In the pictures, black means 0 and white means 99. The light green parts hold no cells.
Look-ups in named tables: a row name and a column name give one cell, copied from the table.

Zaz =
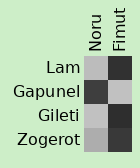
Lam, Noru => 73
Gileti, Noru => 75
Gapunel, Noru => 24
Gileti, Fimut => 18
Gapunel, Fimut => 75
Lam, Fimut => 19
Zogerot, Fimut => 22
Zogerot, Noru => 67

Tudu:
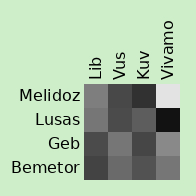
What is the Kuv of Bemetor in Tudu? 32
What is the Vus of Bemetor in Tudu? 41
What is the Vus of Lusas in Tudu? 29
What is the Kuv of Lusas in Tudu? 36
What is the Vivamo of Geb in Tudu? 53
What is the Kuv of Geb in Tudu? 27
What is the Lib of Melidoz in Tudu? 49
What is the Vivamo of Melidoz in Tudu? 88
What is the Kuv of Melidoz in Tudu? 19
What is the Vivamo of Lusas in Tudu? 7
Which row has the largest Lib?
Melidoz

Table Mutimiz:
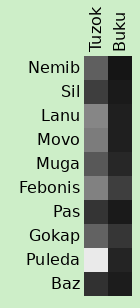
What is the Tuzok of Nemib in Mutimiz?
37
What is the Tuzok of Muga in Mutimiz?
34
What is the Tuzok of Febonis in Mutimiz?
50
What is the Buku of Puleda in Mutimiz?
14
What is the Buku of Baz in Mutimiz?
11
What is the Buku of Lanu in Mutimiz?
12
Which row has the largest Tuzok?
Puleda

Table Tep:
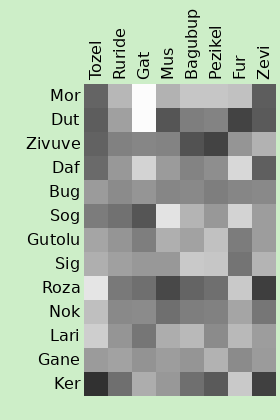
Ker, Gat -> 67
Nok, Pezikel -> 50
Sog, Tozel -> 48
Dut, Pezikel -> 51
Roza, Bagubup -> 39
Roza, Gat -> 43
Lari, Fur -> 72
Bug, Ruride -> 54
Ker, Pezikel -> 35
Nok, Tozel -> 74
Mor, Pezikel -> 77
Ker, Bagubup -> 43
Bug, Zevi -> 53
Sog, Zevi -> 61
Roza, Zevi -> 24
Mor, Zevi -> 36
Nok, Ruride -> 53
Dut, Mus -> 33

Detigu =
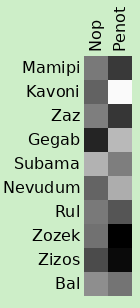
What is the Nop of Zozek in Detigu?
44
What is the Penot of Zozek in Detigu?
0
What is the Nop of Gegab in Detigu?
14
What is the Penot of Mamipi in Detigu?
22
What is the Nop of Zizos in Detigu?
29
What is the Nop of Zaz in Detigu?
49
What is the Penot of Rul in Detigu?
33
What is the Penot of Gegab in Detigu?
72
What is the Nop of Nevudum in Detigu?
39
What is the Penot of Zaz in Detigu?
21
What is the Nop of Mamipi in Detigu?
47
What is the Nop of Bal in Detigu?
55
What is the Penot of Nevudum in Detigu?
67
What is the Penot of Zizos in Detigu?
4
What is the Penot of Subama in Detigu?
49
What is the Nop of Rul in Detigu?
47
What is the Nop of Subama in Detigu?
69
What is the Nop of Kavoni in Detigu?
38
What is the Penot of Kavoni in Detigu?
97
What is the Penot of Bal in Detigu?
45
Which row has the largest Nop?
Subama

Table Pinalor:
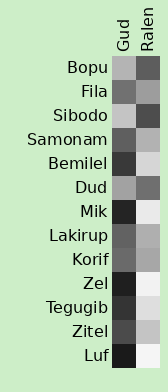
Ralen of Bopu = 36
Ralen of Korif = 65
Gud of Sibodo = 76
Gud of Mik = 14
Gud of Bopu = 70
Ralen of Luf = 95
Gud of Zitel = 29
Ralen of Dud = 43
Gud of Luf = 10
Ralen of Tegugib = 86
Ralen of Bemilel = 83
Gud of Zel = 12
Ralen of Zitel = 76
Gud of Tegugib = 20

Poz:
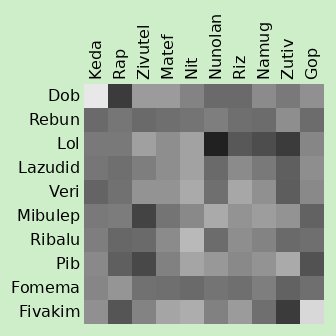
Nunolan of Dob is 41
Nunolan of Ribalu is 42
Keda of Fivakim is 56
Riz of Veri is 65
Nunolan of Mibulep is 66
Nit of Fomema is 41
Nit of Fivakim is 67
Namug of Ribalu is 51
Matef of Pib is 50
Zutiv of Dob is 47
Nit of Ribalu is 72
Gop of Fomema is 43
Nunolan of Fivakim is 50
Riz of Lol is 34
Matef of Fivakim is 64
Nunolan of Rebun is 49
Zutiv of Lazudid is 37
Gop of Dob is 56
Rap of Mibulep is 48
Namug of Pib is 57

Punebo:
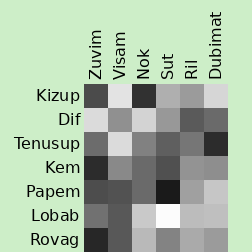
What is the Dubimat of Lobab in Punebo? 74
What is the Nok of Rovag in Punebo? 72
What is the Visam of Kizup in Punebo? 88
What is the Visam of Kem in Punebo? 53
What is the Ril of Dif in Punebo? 35
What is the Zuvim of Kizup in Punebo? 29
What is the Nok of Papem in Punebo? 41
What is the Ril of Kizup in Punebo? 60
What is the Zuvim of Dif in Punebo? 85
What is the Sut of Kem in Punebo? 31
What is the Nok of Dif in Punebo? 82
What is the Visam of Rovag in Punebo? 34
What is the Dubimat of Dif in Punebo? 41
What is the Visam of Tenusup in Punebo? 85
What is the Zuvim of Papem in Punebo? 30
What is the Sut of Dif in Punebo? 59
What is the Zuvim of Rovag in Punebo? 15
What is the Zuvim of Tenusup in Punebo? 42
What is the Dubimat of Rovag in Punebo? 60
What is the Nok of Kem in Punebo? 41
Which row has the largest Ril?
Lobab

